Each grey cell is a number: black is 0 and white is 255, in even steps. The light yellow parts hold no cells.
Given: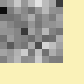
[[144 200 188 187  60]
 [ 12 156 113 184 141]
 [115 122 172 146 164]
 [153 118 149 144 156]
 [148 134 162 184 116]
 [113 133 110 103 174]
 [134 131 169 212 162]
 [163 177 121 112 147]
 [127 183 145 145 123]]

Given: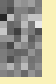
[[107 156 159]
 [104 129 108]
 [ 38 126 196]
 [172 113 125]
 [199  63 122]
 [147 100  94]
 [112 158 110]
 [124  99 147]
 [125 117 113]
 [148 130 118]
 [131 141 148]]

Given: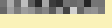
[[114 105  92 167  48 105  36 116]
 [102 124 146 133 153 206 142 123]]

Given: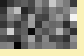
[[ 27  83  73 109 149  58]
 [ 53 191  65  84 108 176]
 [ 77 115 161  66 154 244]
 [ 53  53 157 118 110 120]
 [108  81  10  83 179  48]
 [ 74  55 164 134  75 145]
 [127   5 130 127  95 123]]

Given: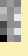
[[134 126]
 [188 169]
 [165 232]
 [ 71 145]
 [ 99 227]
 [  4 134]]

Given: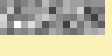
[[138 112 154 185 127 158 139 147]
 [128  90 158 165 156 160  66 109]
 [213 129 138 201 136 122 115 140]
 [202 253 221  87 147 183 165  93]
 [144 139 153 120 153 110 175 182]]
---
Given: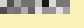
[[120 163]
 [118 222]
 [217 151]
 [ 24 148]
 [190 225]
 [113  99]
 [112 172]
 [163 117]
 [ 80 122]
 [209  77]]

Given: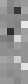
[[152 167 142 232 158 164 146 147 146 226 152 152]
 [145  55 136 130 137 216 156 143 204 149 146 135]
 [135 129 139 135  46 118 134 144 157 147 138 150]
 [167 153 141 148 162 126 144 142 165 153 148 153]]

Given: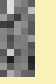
[[ 93 190 106  90  87 153  83  95  35  45  95]
 [125 111 125 138 117 126 125 118 124 134 101]
 [142 114  62 149 153 122 127  84 114 127 135]
 [219 221 104  54 116  76  88 202  30  94 170]
 [100 104 156  61 133 131 139  88 111 151  83]]

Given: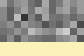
[[156 154 124  74 162  85]
 [138 119 106 168 100 166]
 [161 163 128 128 205 146]
 [123 150 112  96 184 136]
 [103 102 116 112 134 107]
 [168 158 165  83 145 107]
 [ 97 170  92 123 162 116]
 [114 117 128 132 188 125]
 [153 161  52 154 125 143]
 [144 129 189 106 147  94]
 [116  96  94 144 121 139]
 [167 136 135 125 113  99]]

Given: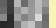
[[154 129 107 113]
 [187 183 217 135]
 [150 154 152 195]
 [108 177 132 178]
 [183 148 164 120]
 [ 64  59  43  44]
 [ 97 105 137  40]]

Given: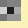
[[128 170 150]
 [130  30 150]
 [118 209 117]]

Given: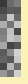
[[125  89 104 198  73 179  86 209 200 109 208]
 [106  91 198 117 193 198  68 138  89 181 115]
 [ 57  74  95 174 125 133 167  91  99  71 151]]
